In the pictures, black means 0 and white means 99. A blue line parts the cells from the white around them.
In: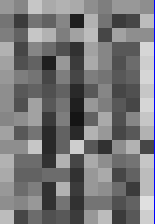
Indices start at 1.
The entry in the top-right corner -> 55
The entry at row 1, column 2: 52
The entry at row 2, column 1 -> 45
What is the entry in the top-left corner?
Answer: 59
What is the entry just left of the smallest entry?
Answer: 49
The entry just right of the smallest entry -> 38
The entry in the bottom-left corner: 73
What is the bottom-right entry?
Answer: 80
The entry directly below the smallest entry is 16
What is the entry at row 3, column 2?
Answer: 38
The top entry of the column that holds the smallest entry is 66
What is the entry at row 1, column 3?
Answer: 77
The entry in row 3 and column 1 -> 49
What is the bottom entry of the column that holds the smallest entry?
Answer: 23
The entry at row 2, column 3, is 45

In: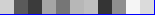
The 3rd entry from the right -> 55
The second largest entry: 85
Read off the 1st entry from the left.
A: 81

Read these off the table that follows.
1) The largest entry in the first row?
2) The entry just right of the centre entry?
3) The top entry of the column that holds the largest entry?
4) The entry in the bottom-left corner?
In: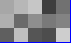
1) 77
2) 47
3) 44
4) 37

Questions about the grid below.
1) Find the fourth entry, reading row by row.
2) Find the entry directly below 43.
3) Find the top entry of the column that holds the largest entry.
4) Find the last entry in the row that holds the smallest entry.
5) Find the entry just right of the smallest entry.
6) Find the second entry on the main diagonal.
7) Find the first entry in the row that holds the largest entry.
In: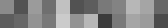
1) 43
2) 47
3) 75
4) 29
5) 47
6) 40
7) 36

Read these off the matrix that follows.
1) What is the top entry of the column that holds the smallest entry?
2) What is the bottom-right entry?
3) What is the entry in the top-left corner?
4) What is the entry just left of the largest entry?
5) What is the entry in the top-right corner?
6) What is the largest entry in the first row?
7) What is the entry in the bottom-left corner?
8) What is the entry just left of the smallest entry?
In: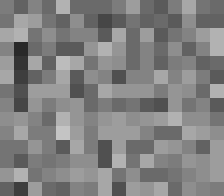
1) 38
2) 48
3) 48
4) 48
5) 41
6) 69
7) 38
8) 51

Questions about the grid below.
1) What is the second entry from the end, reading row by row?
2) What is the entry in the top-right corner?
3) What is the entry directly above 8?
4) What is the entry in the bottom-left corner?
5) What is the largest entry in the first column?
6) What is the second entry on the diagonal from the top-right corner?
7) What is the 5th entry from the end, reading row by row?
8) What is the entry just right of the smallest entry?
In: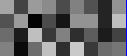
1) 42
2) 57
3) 29
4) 50
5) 64
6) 14
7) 18
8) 29

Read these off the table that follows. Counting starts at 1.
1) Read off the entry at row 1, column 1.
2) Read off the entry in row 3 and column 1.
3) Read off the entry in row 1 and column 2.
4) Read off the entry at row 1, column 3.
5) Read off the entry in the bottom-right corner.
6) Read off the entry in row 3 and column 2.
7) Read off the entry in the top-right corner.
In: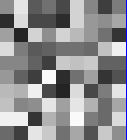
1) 55
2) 62
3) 89
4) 35
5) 55
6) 14
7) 48

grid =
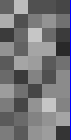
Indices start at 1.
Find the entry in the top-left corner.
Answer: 38
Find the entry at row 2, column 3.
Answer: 48
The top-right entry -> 27
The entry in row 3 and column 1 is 23
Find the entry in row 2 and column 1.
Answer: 67
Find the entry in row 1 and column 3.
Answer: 31
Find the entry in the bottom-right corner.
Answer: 20
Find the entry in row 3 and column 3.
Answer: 77

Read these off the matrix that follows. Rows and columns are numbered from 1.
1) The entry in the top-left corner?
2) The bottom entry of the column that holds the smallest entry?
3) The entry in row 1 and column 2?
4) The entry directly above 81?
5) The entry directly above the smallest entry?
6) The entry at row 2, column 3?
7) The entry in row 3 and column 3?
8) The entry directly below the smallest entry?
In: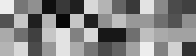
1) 92
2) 88
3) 46
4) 63
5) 22
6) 12
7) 25
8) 88

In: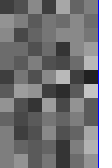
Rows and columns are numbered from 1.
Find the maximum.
76
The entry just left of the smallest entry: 24
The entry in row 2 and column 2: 49
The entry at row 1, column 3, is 53
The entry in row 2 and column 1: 57
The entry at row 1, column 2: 31
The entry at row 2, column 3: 35
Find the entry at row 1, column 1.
24
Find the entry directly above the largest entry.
13
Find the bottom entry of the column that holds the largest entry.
57
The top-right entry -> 49
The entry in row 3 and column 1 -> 53
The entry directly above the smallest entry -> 72
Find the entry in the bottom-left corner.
49
